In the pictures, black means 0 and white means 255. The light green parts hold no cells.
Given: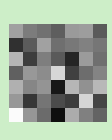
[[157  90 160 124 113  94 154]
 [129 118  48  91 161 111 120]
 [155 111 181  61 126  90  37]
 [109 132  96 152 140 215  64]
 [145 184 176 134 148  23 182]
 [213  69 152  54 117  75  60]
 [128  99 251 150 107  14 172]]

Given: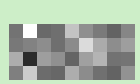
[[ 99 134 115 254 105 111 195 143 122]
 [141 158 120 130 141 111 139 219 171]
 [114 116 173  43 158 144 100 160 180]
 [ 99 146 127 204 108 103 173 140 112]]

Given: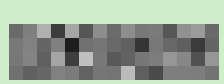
[[155 106 106 127 176  61 166  86 141 107 142 120 122  87 145]
 [ 59 101 120 129 101 128  30 113 118 105  96  53 120 104  95]
 [ 81 150 119 132  96 165  62 192 120  89  98 119 124 150 135]
 [125 115 112  96 102 129 123  98 118 116 187  95  75 126 126]]

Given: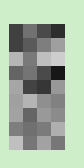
[[ 74  45  64 113]
 [126 159  64  90]
 [190 205 181 121]
 [ 74  23 100 116]
 [ 54 152 166  67]
 [143 129 160 180]
 [153 139 162 101]
 [123 175 126 112]
 [162 119 191 118]]

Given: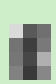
[[ 89 112 218]
 [ 62 121 115]
 [ 71 176 118]
 [ 57 135 129]]

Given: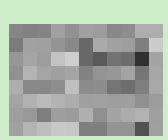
[[173 173 134 129 132 160 145 160 156 136 140]
 [127 204 123 161 160 148 137 104 170 161 158]
 [ 48 163 150 165 157 194 207 104  89 114 109]
 [118 166 145 180 164 159 165 130 147 151 164]
 [127 168 173 136 136 142 192 139 141 117 111]
 [144 156 164 177 186 179 173 160 161 157 158]
 [178 159 159 152 126 158 155 176 143 163 172]
 [ 82 160 161 180 190 200 198 127 127 148 147]]

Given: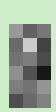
[[ 97 119 152]
 [203  66 106]
 [125  75 114]
 [ 81  24 144]
 [114 148 125]
 [106 130  78]]
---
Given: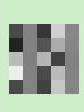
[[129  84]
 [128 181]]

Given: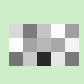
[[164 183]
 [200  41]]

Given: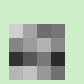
[[155 178]
 [ 88 121]]

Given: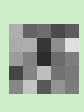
[[174  54]
 [129  44]]

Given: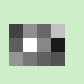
[[254 135]
 [120  96]]

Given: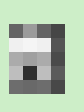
[[245 240]
 [160 171]]

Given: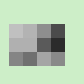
[[176  90]
 [112 165]]

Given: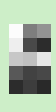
[[ 73  44]
 [192 231]]

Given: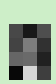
[[125  49]
 [106  33]]
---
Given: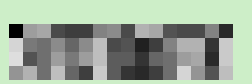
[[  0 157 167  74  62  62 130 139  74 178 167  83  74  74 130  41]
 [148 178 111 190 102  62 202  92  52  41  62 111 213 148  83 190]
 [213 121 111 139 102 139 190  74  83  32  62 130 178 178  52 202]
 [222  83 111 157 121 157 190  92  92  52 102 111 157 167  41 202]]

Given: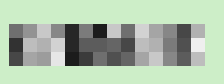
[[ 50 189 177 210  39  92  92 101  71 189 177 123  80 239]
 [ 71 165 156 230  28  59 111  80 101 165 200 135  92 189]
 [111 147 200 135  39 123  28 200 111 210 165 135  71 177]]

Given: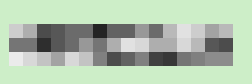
[[117 117  46  87 107 152 117 174 225 216 174 174 216 185  87  76]
 [205 174  76  87 107 107  36  98  98 152 107 185 225 205 163 185]
 [235 216 195 163 216 195 128  76  98 128  64  55 117 128 140 140]]

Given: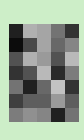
[[ 12  73 165 104 133]
 [ 32 176 165 115  51]
 [ 51  82 185  42 124]
 [ 63  94  94 154  94]
 [ 82 176 154  82 185]
 [115  32 104 194  51]
 [124 144 133  32 115]]

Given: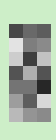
[[ 72 105  93]
 [ 83 175  83]
 [116 116  39]
 [157  93 216]
 [185 148 138]
 [205  62 194]
 [227 126 138]]

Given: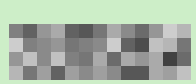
[[128  98 150 170  98  87 118 170 138 107 150 205 182]
 [150 193 138 193 128 118 170 107 170 150 170  65 107]
 [182 118 159  98 159 138 159 138  87  87 170 159 193]
 [205 128 138 150 118 128 138 205  98  77 193 182 118]]
